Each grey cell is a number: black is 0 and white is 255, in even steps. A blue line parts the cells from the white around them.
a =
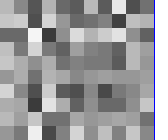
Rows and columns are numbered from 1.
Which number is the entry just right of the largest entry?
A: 59
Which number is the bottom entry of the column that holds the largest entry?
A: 239
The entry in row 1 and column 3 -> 85
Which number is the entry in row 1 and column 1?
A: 185
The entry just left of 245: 105
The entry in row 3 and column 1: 105
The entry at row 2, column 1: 198
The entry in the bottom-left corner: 151
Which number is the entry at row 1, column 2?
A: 136
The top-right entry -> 113
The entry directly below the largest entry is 212
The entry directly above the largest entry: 79
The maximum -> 245
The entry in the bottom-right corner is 136

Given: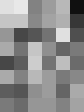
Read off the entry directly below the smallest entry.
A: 55
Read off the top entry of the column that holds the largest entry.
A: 232
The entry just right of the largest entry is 130
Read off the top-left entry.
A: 224
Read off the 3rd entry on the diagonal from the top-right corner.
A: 115
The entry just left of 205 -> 93
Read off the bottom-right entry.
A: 163
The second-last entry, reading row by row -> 130
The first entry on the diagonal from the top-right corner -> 16
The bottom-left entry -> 122
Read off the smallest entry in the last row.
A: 107
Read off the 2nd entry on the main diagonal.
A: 197
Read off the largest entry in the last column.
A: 170
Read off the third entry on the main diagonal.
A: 85

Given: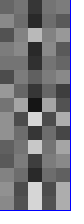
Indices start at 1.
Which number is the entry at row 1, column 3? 54
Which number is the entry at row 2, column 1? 137
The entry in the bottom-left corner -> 137
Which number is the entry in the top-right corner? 124
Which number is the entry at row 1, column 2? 116
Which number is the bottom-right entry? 173
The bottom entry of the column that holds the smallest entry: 214
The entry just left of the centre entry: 165
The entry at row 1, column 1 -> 102
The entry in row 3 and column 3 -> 185
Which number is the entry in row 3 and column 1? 82
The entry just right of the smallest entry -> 165
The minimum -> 21
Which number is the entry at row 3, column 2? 130
